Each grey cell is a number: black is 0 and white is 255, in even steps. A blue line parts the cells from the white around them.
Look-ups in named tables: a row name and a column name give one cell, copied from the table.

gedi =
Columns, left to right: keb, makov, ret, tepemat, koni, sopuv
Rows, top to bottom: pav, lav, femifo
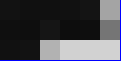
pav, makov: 16
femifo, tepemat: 209
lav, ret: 21
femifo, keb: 17
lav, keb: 15
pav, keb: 18
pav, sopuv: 164
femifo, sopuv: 210
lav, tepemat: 13
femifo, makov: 18
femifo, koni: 210
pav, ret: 16
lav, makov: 14
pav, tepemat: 17
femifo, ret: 178
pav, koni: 20
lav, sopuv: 117
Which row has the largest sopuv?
femifo

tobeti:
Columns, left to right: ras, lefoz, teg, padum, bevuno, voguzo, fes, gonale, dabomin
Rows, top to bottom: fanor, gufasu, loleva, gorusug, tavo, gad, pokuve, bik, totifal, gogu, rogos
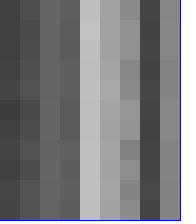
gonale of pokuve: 66
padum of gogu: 95
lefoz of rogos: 82
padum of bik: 96
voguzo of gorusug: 164
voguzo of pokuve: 161
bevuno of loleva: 190
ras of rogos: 69
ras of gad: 61

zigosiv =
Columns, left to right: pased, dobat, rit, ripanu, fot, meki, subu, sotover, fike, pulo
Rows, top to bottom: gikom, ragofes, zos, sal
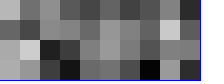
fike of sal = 154
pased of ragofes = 102
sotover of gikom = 82
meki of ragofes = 150
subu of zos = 123
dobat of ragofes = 72
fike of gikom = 130
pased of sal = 173
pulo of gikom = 43
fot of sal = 106
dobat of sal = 151
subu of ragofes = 129

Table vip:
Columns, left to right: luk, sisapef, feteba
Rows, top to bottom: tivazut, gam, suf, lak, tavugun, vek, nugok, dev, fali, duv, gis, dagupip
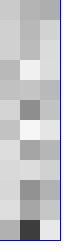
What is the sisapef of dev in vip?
165
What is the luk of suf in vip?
208
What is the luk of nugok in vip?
194
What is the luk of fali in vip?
217
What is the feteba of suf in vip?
219
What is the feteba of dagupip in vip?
232
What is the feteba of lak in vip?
220
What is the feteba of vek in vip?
194
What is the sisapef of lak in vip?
240
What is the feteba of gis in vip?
198
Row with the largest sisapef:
nugok

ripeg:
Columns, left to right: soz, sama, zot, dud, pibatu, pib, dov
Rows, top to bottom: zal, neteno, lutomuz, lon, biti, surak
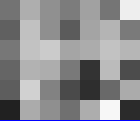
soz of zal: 115
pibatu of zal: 161
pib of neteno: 180
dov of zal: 238
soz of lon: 101
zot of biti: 130
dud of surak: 112
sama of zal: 174

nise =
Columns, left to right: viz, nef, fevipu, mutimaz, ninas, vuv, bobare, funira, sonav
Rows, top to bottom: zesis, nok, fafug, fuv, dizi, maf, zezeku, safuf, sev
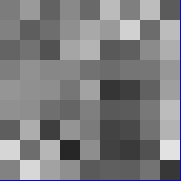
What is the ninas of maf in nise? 127
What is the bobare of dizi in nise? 62
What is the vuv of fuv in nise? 108
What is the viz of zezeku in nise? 94
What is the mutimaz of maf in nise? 101
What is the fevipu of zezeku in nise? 62
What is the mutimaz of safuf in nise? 38
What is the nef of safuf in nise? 109
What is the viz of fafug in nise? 100
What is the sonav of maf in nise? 188
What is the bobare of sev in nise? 94

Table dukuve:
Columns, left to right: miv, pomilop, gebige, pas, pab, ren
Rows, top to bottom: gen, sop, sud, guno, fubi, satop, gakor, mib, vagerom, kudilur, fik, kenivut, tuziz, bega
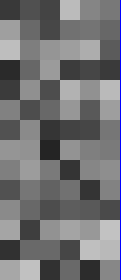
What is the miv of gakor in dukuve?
81
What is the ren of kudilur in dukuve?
130
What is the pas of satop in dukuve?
151
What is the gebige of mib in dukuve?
36
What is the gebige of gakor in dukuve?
53
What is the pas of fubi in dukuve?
178
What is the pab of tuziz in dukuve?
191
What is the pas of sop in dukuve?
113
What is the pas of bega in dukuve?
105
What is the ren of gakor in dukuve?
118
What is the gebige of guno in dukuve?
155
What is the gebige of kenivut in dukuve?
146
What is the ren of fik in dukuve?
74
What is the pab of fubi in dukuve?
145
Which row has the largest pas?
gen

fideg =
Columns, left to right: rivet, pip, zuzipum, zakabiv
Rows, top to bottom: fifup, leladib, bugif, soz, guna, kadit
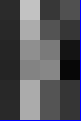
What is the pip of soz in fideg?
131
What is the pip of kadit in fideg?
171
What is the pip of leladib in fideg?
172
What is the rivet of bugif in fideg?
37
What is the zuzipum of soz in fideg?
135
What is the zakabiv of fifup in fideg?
80
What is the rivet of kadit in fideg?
41
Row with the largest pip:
fifup

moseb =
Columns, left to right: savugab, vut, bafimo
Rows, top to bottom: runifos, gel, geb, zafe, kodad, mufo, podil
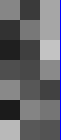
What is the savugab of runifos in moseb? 134
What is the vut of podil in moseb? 88
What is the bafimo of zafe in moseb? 138
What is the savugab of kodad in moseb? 137
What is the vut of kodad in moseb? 87
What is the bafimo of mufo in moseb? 117
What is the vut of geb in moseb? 63
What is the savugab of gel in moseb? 50
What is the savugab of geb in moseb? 31
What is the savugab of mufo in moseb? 27
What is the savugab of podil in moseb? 185
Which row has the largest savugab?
podil

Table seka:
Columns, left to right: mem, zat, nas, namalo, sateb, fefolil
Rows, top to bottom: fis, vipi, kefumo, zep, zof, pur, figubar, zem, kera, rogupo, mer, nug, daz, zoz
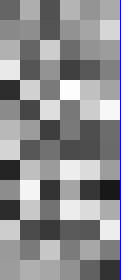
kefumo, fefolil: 156
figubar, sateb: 78
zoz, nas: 167
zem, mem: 212
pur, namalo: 120
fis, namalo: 180
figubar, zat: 156
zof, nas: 122
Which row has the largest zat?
rogupo

